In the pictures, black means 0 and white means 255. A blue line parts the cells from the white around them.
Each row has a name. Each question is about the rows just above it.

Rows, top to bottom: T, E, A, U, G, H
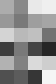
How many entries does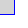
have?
1
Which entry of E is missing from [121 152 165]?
[158]
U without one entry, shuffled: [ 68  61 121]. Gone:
[38]
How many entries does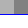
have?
2
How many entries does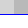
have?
2
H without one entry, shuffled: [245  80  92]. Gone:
[54]
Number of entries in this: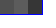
3

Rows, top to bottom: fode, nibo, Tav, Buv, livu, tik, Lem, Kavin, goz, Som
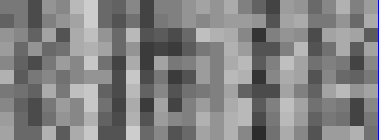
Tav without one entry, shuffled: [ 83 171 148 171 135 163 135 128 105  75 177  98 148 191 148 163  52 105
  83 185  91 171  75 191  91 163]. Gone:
[141]
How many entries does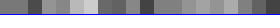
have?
20

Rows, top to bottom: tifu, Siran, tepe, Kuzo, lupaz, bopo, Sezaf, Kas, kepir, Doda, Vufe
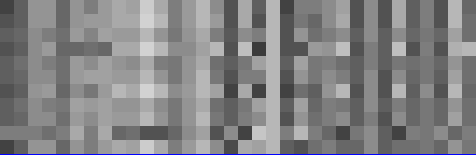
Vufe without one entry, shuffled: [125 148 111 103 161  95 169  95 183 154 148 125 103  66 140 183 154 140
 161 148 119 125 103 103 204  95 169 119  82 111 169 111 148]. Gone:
[74]
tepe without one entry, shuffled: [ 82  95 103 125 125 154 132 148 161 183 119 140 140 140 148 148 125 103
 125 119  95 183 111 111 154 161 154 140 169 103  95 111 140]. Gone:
[89]
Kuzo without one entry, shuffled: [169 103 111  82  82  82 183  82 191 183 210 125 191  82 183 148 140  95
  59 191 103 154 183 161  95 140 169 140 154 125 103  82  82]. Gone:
[176]
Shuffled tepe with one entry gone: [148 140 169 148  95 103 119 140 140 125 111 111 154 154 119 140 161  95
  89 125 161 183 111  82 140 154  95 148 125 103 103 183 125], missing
[132]
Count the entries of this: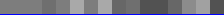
16
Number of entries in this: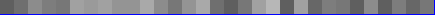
31

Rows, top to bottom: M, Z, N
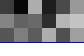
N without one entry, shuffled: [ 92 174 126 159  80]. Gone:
[86]
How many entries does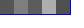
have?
5
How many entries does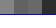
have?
4
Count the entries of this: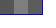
3
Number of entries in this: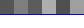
6
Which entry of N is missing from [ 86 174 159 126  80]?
[92]
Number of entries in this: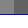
2

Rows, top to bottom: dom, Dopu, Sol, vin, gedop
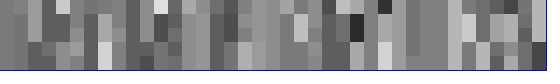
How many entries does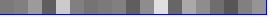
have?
19
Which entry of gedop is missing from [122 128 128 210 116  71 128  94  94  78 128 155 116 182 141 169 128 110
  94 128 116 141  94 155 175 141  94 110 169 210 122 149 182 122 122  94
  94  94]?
[134]
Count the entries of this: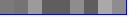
9
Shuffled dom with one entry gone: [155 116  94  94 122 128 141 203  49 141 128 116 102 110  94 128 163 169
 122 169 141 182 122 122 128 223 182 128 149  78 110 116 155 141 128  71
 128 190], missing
[86]
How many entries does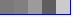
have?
5
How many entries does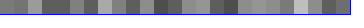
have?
25
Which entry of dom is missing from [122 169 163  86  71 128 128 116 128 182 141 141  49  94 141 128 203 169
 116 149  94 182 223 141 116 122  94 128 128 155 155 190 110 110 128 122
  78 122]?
[102]

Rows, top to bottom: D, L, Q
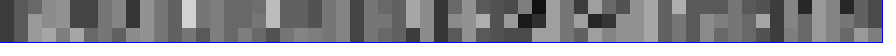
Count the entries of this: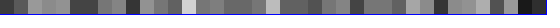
39
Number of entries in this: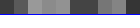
10
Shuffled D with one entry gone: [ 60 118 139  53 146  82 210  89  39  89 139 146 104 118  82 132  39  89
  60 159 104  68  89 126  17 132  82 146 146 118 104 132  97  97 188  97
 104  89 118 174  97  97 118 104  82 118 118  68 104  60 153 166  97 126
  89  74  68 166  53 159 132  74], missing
[110]

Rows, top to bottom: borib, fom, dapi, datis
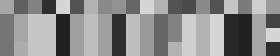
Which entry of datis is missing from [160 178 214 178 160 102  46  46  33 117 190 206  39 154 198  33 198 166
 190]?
[172]
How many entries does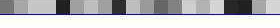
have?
20

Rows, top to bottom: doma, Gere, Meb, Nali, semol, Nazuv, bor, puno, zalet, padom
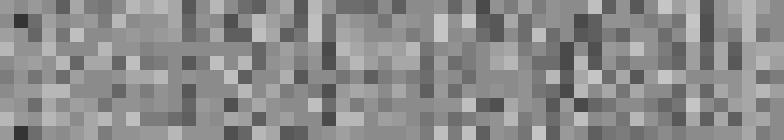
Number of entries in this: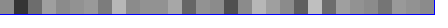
31
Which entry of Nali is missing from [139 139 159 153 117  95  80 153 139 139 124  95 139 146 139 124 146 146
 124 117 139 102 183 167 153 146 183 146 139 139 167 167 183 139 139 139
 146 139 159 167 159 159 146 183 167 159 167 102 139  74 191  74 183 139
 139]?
[131]
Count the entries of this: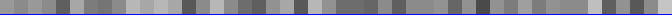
48
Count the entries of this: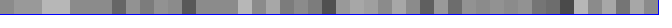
47
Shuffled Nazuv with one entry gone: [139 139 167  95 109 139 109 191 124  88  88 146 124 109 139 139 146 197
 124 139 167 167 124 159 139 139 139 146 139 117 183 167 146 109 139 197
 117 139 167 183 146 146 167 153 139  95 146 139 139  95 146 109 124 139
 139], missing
[175]

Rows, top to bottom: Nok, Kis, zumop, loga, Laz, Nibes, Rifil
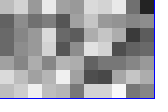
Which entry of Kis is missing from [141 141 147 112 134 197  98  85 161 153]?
[126]
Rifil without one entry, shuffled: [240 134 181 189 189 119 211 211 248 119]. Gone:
[205]
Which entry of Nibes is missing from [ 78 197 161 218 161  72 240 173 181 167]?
[189]
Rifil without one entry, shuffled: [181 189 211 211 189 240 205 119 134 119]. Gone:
[248]
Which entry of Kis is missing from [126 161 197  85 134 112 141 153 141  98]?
[147]
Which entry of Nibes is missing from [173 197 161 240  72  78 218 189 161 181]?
[167]
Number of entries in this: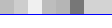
8

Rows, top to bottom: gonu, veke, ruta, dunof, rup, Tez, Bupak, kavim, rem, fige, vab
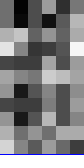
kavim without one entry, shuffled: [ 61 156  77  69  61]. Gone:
[125]
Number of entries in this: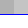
2
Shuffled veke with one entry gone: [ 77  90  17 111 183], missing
[9]
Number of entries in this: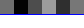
6
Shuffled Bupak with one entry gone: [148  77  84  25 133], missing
[141]
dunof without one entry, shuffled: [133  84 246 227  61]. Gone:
[53]
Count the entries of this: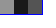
3

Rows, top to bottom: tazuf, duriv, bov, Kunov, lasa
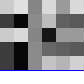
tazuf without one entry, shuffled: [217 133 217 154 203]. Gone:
[224]
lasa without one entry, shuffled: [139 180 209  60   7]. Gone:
[195]

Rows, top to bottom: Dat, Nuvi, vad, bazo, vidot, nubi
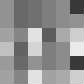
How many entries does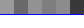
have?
6
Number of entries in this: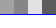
4
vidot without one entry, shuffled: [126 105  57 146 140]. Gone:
[154]
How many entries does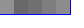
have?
5
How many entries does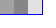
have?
3
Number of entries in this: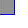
1
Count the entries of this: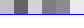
6

